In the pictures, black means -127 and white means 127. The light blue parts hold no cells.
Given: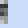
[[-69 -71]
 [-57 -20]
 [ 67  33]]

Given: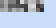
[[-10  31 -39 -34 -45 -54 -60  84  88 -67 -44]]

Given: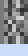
[[ -5  34 -60 -23  74 -10 -52]
 [ -5  24 -72  41  32 -57  10]
 [ -4 -61  74 -51  11 -14  23]
 [ -4   4 -51  73 -53   5  10]
 [ -5  35 -58 -29  73  -1 -55]]

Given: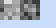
[[-19  13  15  34  33 -30  42 -12   7 -58]
 [ 18  20  58  15  33  -4 -77 -20   6 -80]]

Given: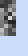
[[-76 -66 -11  18]
 [ 12  -8 -77  62]
 [ -6 -31 -89 -90]
 [ 64 -13 -56  -3]]

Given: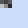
[[ 64  14 -86]]

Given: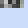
[[-45  44  13 -55 -65  42]]
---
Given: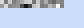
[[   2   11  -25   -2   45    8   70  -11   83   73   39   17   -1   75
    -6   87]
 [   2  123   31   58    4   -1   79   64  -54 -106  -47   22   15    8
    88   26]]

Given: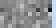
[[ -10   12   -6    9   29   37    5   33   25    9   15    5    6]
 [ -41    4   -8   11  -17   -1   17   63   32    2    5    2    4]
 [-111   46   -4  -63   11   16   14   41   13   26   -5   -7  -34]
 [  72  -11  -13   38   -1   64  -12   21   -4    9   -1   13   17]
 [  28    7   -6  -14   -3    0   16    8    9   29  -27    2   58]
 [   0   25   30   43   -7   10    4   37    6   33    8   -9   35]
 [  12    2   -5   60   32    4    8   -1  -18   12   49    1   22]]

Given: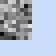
[[  48   40   68  -28   70   80  -16    3]
 [ -22 -107   49   -8   -4   40   62   68]
 [  23  -36  -53   13   84   39   66   39]
 [ -31  -63   25  -14   20   12  -28   25]
 [  14   10    8   25    3    6  -35   51]
 [ -72  -12   -8  -20   85   30   41  -72]
 [  99   56   49  -21  -25    8   89    9]
 [ -12   -7   16  -34   63   80   19    5]
 [  63   16   28   27  -17  -24  -44 -116]
 [  62  -36   30  -20  -98  -60  -56  -44]]

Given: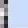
[[-90  23]
 [ 22  20]
 [ -4  82]
 [ 21 114]
 [-88  49]
 [-63  67]
 [-87  18]]

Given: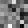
[[ -68  -15  -43   92    6  -22  -14]
 [  48    8  -32  -40  -82   16   27]
 [  13  -55   18  -99  -26    8    7]
 [ -88 -104  -11   26    4   19   48]
 [ -32  -84   36  -13   33  -23    0]
 [ -53   76  -31   12    6   -8   12]
 [  38 -117  -35   -3  119   11  -54]]

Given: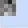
[[ 17 -94 -32 -11]
 [-33  -1  27 -11]
 [-29  24 -12   7]
 [ 10  37  72 -10]]

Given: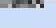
[[  5 -81  29 -88 -26 -37 -58 -30  21  21  17]
 [-78  90 -20 -16  11  14 -15 -57  57   3   4]]

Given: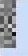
[[ -28    1   -2    7]
 [ -42   12   -3   62]
 [  40  -17   -7  -17]
 [ -45   10   -8   21]
 [  49  -60   41  -45]
 [  46  -65   31  -44]
 [ -31   76  -19   37]
 [  82  -49   19  -65]
 [-107   13    4   44]
 [  27  -34  -28    5]
 [ -19   25   33    1]
 [ -39  -21  -20   13]]

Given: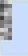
[[ 96  52   2]
 [ -2 -18 -57]
 [ 53  41 -31]
 [ 51  78  20]
 [ 16  24 -64]
 [ -6   9  -6]
 [ 32  36  -8]
 [-14  72  81]
 [ 22  29   4]
 [-21  18  61]]
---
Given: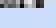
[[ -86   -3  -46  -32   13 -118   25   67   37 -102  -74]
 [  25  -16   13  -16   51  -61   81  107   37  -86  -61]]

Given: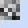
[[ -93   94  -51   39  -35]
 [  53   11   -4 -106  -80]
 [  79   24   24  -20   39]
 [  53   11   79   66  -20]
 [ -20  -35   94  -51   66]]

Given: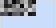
[[ -54  -41 -105  -41  -29  -80   82 -105  -92]
 [  39  -92  -80  -15   39 -118   70  -41   54]
 [  54  -80   14 -118  -66   14   54  -54 -105]
 [  70   -2   39   14   -2   14   -2   82   26]]

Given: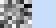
[[ 105   12  -64   92   24   -4   62   12]
 [ 118   62  -50   77  -19  -80   92   50]
 [  36  -19  -35   -4   50   62 -121 -105]
 [ -80   24  -19  118  -35   77   62   50]
 [ 105   -4   12   36   24  -64   -4   77]
 [  -4   36   77   12   50  -19  -80  -50]
 [ -35  -35   92   12  -35  -64   24  118]]

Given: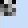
[[  53  -79  -39   25]
 [ -39  -95   13   79]
 [   1  -26   37  -52]
 [-122   92   53 -122]]

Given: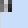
[[-11  57 -95]
 [-11  42 -82]
 [-26  84 -55]]
